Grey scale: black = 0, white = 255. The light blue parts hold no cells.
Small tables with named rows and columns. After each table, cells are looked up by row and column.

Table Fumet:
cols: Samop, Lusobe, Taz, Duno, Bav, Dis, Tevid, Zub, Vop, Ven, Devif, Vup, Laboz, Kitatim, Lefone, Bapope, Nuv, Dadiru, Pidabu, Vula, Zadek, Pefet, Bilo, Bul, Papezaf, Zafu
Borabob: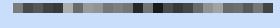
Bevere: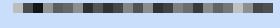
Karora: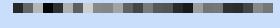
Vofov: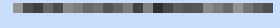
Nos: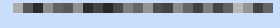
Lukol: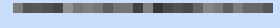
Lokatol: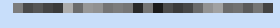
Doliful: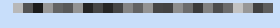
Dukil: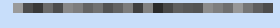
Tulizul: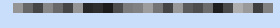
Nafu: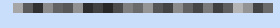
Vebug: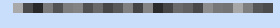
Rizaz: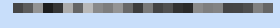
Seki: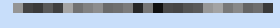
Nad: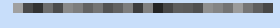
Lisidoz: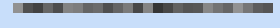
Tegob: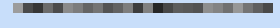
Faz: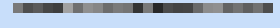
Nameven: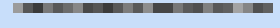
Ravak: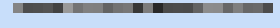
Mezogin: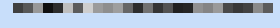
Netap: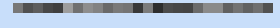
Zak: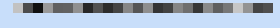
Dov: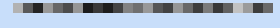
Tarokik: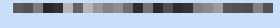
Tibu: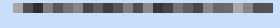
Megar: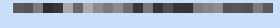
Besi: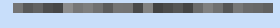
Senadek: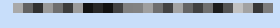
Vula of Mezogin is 132
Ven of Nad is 82
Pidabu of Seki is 89
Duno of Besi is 77
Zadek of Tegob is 131
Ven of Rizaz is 125
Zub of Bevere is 47
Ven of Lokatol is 116
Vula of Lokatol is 146
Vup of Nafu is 127
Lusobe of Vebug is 74
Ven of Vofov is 83
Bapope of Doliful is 66
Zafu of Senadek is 124
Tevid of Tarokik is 99
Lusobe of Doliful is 83
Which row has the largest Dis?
Mezogin

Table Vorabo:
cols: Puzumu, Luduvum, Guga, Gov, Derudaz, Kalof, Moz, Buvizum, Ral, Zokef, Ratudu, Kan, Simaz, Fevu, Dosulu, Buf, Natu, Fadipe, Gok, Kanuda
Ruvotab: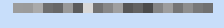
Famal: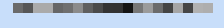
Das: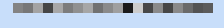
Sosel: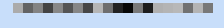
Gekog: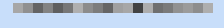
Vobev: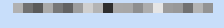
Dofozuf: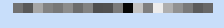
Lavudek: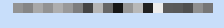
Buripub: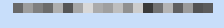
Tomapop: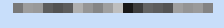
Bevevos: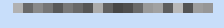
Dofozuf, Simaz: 194
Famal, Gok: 177
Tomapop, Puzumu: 120
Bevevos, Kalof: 120
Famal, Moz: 139
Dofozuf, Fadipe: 121
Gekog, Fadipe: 155
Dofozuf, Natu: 145
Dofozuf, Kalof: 140
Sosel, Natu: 184
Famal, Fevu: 155
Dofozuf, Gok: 91
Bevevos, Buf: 93
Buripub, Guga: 127
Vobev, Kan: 167
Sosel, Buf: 180
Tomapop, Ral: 133
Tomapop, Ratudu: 190
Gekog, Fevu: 173
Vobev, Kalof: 98

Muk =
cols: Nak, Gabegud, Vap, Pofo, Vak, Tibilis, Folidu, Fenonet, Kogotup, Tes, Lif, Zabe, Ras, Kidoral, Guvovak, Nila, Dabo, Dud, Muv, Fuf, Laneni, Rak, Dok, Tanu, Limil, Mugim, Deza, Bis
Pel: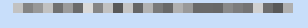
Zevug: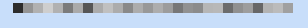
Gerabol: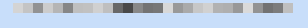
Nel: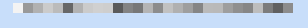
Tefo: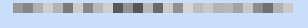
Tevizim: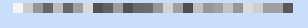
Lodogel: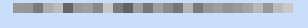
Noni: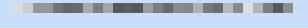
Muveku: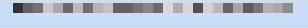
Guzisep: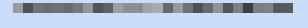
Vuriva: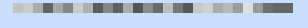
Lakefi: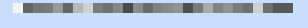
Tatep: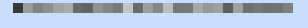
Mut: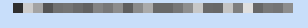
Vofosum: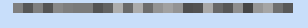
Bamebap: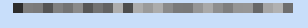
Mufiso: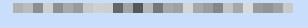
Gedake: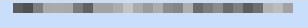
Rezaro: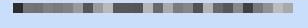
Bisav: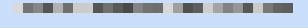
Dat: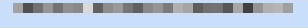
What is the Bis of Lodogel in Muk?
200
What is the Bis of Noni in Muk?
141
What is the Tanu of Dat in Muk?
64
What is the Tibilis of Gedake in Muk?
169
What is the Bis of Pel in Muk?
175
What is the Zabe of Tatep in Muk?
196
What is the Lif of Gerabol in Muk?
104
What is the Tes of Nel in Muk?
206
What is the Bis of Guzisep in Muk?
92
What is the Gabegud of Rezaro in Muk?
116
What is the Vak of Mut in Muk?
112
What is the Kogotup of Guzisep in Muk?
83
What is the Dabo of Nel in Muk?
176
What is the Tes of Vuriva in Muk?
135
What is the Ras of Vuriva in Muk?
85

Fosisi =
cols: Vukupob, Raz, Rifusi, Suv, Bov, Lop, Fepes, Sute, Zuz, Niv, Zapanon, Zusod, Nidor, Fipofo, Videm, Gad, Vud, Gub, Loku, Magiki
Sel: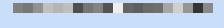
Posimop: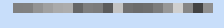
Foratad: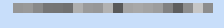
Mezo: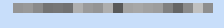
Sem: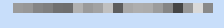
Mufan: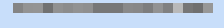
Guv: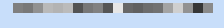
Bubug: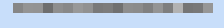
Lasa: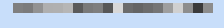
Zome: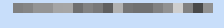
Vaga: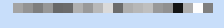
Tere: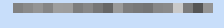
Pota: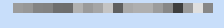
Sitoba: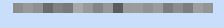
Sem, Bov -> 112
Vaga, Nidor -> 183
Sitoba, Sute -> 152
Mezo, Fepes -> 175
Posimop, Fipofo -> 110
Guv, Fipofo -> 108
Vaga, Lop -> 107
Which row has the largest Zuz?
Vaga

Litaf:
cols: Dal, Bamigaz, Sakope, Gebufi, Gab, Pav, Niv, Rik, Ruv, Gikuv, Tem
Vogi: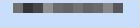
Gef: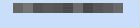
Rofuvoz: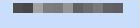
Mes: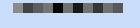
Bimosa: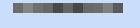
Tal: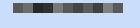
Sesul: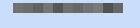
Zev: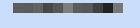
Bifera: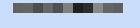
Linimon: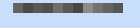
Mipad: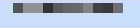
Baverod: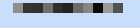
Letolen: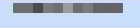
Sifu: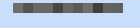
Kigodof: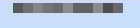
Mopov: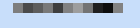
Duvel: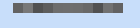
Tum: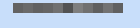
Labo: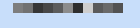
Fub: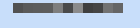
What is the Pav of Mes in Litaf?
111
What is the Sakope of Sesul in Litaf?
97
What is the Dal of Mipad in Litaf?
84
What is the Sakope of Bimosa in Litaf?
111
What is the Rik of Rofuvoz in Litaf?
108
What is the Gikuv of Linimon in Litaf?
99
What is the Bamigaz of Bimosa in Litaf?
132
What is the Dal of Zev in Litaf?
93
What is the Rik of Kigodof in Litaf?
97
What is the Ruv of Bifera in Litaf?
136
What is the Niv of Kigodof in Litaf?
99
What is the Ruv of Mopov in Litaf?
31
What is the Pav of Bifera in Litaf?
128
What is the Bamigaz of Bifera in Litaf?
100
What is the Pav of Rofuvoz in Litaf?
149
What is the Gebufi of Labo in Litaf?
72
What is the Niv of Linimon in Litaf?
70
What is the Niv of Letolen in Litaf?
109

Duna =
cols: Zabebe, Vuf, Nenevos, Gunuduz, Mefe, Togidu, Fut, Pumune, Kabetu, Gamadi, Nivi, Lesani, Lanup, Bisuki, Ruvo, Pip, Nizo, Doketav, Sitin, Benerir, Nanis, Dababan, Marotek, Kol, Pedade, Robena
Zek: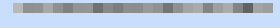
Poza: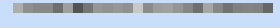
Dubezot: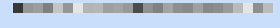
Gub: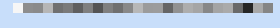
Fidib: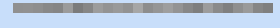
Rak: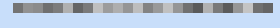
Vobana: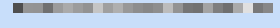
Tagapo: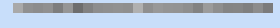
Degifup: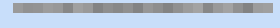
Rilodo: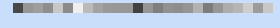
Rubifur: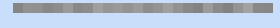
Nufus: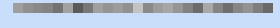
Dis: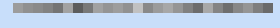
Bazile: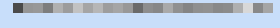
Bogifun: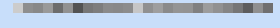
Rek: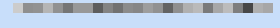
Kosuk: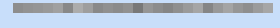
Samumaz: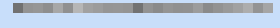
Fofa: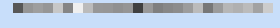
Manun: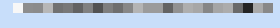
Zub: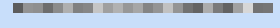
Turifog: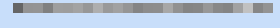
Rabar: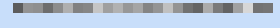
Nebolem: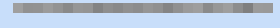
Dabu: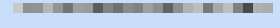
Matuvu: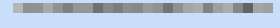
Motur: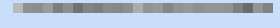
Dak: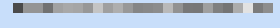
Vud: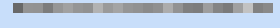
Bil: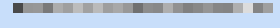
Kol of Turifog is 193
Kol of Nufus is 146
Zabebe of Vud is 104
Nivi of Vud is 164
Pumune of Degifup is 153
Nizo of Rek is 143
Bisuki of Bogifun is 144
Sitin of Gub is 165

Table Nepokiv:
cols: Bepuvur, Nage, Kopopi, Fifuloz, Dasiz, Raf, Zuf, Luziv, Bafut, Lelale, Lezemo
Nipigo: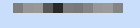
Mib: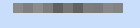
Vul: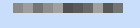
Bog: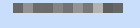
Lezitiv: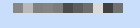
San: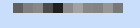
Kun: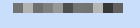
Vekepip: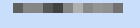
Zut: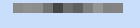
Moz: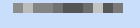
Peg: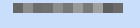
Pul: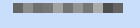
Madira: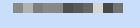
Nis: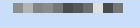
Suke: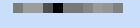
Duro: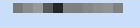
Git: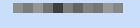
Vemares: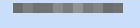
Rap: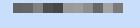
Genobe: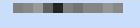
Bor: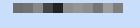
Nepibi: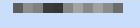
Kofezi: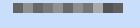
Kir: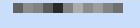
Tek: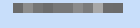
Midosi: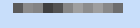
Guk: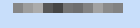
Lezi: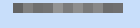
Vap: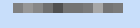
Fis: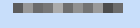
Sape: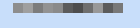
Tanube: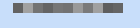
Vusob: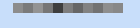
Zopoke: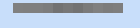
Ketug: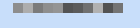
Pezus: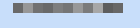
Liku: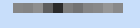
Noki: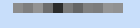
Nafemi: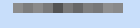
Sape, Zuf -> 77
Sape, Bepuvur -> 141
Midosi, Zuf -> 159
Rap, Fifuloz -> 79
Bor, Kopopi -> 136
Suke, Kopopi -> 156
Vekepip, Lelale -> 143
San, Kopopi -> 136

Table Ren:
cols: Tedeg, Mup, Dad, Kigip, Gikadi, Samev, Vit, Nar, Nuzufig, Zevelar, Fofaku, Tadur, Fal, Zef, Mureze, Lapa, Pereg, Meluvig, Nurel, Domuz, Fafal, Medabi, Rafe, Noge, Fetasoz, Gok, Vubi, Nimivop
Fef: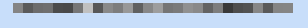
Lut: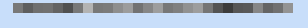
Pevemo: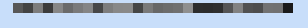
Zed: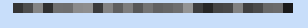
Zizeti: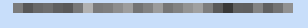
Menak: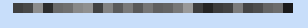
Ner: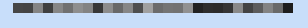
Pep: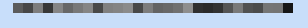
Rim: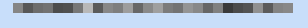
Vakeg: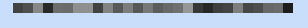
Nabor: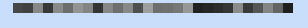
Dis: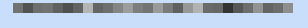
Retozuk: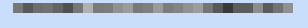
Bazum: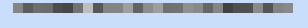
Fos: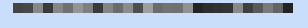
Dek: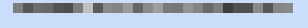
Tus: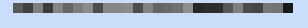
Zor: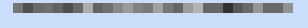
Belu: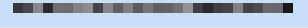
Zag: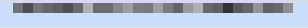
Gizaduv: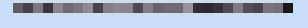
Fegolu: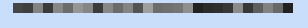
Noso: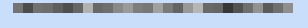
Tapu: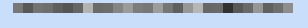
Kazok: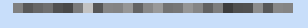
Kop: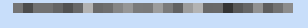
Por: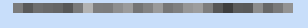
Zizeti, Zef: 129
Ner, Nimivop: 29
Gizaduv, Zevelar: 128
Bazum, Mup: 92
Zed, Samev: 110
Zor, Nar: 173
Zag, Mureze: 158

